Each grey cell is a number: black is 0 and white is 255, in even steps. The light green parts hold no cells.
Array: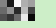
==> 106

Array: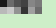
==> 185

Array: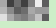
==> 182

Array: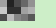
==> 200

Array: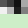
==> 240

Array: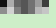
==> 142

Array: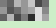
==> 151
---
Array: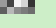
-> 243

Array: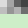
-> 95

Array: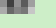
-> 145

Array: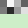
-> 181

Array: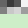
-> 85

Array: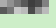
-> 117

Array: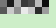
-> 172

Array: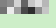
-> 211

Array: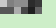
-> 141
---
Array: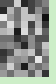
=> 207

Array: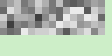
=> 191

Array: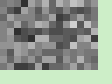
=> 119

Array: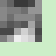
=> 57

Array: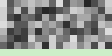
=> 139

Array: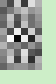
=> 207

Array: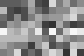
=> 93

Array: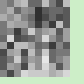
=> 173
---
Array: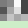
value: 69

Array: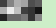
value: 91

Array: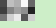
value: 103

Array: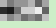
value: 163

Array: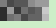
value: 155

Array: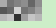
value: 142

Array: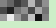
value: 143
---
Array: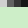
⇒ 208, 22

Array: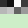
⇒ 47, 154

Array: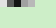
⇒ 226, 184

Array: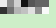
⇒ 236, 249

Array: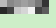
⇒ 187, 92

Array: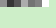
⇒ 145, 254

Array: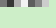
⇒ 119, 204

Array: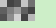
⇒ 197, 184
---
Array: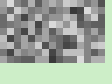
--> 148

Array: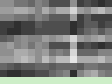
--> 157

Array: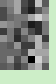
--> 74

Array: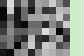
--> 8

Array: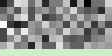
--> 98
